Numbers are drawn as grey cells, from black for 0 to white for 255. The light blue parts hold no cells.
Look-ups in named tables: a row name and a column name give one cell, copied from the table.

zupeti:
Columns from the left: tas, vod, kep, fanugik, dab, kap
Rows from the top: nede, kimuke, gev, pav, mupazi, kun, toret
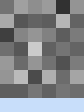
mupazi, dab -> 81
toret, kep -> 118
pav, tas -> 111
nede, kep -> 142
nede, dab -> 49
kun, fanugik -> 175
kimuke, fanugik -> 93
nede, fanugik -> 155
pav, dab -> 116
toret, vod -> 94
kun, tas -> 149
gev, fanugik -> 129
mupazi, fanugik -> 114
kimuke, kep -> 99
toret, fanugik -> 97
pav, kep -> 203
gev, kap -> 123
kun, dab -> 108

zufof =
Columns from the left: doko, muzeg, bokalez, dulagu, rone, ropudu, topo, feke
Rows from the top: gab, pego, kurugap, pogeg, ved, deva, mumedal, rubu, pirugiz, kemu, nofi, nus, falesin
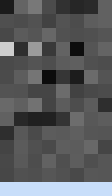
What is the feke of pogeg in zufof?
100
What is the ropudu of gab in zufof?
38
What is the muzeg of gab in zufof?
100
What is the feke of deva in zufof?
84
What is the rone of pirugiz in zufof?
52
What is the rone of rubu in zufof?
92
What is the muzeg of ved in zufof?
77

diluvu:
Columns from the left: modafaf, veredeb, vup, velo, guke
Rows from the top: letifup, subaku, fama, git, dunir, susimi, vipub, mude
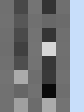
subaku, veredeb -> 87
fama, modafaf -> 111
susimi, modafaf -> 115
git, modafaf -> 110
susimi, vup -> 110
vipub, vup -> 113
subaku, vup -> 112
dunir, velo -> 55
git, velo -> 215
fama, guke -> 111
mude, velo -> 171

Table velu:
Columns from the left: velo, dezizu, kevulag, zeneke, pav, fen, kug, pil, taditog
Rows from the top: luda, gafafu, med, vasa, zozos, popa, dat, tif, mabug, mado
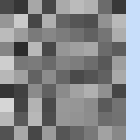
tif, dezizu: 69
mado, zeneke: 155
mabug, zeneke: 77
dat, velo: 52
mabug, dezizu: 89
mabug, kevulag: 184
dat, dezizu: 65
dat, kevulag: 139
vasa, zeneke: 72
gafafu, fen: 85
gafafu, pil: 146

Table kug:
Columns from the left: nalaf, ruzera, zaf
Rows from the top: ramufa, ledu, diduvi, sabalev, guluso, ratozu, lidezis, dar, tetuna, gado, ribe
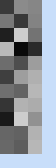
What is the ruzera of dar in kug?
178
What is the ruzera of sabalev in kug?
9
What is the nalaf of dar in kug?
53
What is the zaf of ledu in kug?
131
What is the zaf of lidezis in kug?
183
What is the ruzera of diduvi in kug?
205
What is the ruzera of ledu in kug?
56
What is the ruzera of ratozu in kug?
158
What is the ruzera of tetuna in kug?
205
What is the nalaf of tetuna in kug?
25
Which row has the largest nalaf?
sabalev

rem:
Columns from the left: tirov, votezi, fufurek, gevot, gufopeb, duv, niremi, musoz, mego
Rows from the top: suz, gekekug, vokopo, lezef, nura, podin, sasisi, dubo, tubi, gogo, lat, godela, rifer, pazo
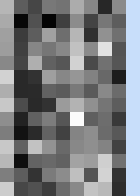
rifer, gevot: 123
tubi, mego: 57
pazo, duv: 137
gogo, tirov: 125
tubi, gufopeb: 86
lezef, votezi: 64
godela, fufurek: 99
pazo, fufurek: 81
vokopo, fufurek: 93
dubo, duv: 179
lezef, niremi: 138
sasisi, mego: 107
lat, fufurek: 194
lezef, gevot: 118
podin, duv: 150

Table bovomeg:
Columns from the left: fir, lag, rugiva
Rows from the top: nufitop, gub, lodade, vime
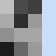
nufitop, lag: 74
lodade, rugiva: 166
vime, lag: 104
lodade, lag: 165
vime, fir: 28
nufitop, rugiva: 63
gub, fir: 170
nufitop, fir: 192
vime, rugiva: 154
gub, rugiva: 154
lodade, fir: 143
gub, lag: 46
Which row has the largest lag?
lodade

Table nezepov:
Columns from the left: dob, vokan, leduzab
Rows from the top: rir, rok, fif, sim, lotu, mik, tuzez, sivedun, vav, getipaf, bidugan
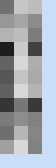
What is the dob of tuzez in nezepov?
97
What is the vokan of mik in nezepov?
195
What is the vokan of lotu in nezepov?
215
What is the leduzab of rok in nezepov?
140
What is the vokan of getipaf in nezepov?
182
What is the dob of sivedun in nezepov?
53
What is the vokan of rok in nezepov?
165

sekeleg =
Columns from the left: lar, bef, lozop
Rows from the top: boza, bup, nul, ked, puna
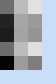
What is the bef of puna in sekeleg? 156
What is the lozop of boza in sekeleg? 225
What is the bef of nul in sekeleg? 164
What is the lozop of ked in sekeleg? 223
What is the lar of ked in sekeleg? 108
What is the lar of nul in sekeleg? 28
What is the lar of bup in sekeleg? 34
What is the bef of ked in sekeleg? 188
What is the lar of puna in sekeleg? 4
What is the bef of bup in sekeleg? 166
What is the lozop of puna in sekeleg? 126
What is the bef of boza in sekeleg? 188

